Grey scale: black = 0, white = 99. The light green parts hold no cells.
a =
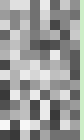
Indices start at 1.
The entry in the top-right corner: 56
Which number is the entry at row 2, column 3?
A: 64
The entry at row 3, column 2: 52
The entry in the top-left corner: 69
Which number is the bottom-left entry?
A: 27
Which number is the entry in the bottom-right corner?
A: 44
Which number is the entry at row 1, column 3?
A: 87
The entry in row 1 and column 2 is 87
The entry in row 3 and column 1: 83
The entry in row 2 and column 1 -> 60

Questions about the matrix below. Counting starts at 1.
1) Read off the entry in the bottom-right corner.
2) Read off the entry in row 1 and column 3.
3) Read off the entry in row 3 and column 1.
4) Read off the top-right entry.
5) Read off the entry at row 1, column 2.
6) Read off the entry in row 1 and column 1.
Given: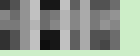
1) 42
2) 57
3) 47
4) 42
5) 32
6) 19

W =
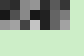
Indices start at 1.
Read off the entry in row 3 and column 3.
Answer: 26
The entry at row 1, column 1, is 21
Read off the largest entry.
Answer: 76
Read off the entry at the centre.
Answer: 9
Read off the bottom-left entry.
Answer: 58
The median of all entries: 35

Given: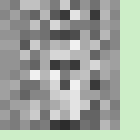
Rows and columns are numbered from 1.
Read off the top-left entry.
57
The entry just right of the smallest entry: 26
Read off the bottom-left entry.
52
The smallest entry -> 17
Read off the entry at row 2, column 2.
62
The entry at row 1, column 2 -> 48
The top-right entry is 57
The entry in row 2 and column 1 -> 52
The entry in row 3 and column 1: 62
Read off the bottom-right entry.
57
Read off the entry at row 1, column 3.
75
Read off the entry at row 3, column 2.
52
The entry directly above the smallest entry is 66
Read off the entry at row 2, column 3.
48
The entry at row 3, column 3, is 52

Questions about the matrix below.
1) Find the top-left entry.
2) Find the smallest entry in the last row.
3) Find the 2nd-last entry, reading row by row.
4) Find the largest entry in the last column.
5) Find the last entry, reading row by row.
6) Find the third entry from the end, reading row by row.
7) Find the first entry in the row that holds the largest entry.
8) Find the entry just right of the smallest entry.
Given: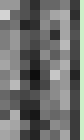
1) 59
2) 14
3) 64
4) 32
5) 23
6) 40
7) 82
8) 32
